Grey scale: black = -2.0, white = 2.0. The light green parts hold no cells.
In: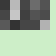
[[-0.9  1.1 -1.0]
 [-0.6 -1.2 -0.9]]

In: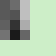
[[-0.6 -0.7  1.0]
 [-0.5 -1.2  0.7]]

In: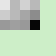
[[1.2 0.9 0.6]
 [0.4 0.5 0.4]]

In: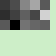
[[-1.3 -1.0 -0.5]
 [-0.6 -2.0 -0.2]]

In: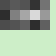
[[-1.3  0.0  0.6]
 [-0.8 -0.7 -0.5]]

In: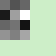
[[-1.6  0.5  2.0]
 [-0.4 -0.2 -1.7]]

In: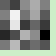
[[ 0.0  1.8 -0.2]
 [-0.7  1.6 -1.1]]

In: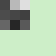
[[-0.8 -0.9 -1.0]
 [-0.4 -1.4 -0.6]]
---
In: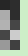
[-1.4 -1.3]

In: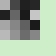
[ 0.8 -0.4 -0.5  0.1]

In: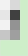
[ 1.8 -1.0]

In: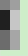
[0.0 1.1]

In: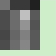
[-0.2 -0.3  0.3 -0.6]

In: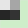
[ 1.6 -1.2]
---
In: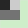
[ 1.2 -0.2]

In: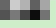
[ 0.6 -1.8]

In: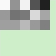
[-1.5  1.4  0.9]

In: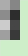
[0.1 0.2]

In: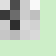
[ 1.9  1.2 -1.3  1.1]

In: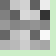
[1.7 1.2 0.2 1.0 0.8]

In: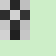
[1.0 1.3 1.1]

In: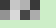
[-1.1 -0.9]
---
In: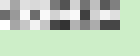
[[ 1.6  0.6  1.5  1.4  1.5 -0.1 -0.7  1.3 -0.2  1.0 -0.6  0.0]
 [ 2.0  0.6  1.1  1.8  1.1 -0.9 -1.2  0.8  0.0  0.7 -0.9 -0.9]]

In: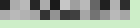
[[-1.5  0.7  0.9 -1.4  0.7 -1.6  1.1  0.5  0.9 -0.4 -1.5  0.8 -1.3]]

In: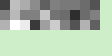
[[-1.0  1.0  0.7  0.2 -0.5  0.0 -0.1 -0.1 -0.3 -0.7]
 [ 0.8  2.0  1.7 -1.1  0.5  1.2  0.0 -0.7  0.8 -0.5]]

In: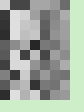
[[ 1.3 -0.9 -0.9  0.6  0.6  0.4 -0.3]
 [-1.2  1.5  1.1  1.0 -0.5  0.2  0.5]
 [-0.5  0.2  0.7 -1.4 -0.1 -0.2  0.4]
 [-1.0  1.4  1.4  0.3 -0.3  0.1  0.7]
 [-0.6  0.6  0.9 -1.2 -0.1 -0.2  0.6]]

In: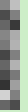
[[ 0.1  1.0]
 [-0.4 -1.1]
 [-0.1  0.8]
 [-0.4  0.8]
 [-1.2  0.5]
 [-0.4 -0.8]]

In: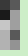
[[-1.1 -0.6]
 [ 1.1  0.5]
 [ 0.8  0.3]]
